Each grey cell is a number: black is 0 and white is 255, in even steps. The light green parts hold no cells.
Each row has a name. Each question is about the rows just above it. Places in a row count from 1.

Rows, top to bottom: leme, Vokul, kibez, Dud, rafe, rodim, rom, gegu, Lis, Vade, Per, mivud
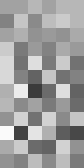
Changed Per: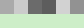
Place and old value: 4, [99]
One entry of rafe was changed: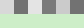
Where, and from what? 3, [222]
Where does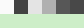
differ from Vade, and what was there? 5, [93]
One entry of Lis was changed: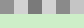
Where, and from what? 3, [114]

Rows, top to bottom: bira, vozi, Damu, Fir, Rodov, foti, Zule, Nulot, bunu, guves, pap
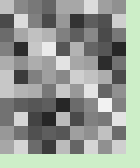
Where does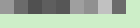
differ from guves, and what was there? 2, [114]
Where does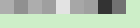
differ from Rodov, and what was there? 8, [44]

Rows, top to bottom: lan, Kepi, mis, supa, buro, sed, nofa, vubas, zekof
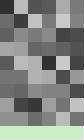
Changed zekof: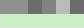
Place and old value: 6, [116]
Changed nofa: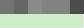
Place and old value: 1, [108]
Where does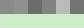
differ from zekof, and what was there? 1, [144]
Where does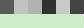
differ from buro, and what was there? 2, [186]
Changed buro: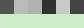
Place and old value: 1, [90]

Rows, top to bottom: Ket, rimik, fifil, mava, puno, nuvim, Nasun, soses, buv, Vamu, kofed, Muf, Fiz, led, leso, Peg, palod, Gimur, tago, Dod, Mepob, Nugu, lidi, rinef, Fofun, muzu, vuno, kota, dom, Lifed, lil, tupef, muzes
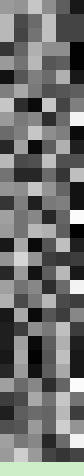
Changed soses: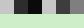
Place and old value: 5, [68]
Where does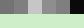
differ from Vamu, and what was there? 1, [107]
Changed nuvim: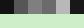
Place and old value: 5, [176]
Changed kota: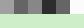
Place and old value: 2, [107]
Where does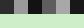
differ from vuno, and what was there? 1, [39]
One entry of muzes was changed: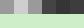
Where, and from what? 6, [68]

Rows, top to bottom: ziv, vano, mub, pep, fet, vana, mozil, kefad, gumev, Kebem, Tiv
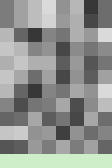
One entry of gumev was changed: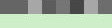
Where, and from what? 2, [109]
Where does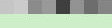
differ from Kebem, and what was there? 3, [146]
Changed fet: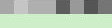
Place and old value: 1, [175]
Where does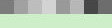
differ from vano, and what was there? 6, [175]
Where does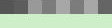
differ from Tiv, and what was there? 7, [161]
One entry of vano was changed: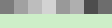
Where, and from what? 7, [71]

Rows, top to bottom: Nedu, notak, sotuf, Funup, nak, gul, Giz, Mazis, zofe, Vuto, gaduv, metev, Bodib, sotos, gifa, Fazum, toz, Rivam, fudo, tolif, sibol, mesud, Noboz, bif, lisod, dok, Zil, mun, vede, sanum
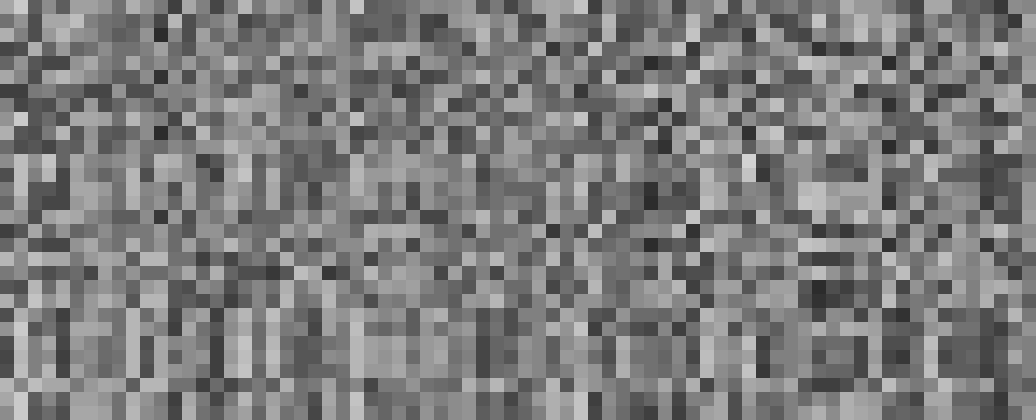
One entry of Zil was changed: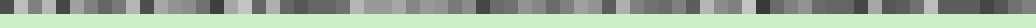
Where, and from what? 71, [63]
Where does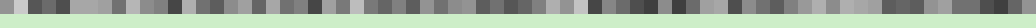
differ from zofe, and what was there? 48, [134]
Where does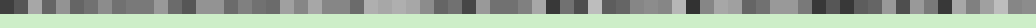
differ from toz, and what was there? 56, [147]

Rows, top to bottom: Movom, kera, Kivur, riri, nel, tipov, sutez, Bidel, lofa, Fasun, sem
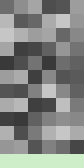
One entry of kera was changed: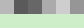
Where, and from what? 5, [198]
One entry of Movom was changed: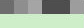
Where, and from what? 5, [84]
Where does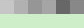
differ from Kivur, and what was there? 3, [157]
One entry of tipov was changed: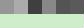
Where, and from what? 1, [157]
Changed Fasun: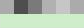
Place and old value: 1, [177]
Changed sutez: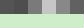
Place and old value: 3, [129]
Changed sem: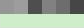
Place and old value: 3, [84]

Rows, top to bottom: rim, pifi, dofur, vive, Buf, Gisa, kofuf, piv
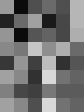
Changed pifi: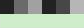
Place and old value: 4, [26]
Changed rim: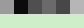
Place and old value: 5, [79]

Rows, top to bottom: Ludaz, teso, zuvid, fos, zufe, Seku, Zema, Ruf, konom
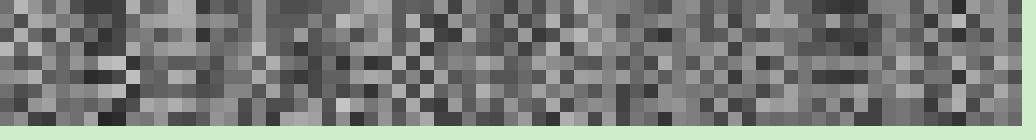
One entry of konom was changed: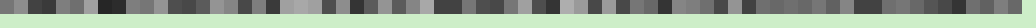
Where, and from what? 38, [154]
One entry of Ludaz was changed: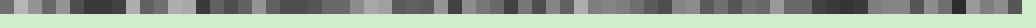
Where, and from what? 35, [111]

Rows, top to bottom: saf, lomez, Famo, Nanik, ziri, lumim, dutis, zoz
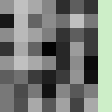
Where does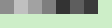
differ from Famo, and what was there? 2, [185]
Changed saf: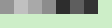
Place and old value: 4, [134]
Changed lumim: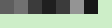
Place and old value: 7, [17]

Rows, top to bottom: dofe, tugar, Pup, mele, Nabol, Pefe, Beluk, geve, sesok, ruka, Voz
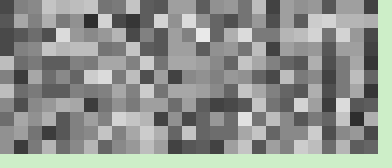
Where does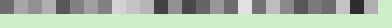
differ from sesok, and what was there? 24, [101]
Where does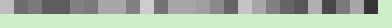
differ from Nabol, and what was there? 24, [79]
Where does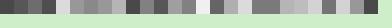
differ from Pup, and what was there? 15, [233]
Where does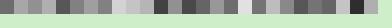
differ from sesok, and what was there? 23, [122]
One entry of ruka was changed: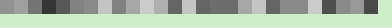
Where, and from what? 4, [60]
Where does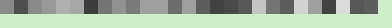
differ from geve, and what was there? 24, [60]
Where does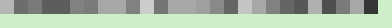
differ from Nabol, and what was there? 1, [189]

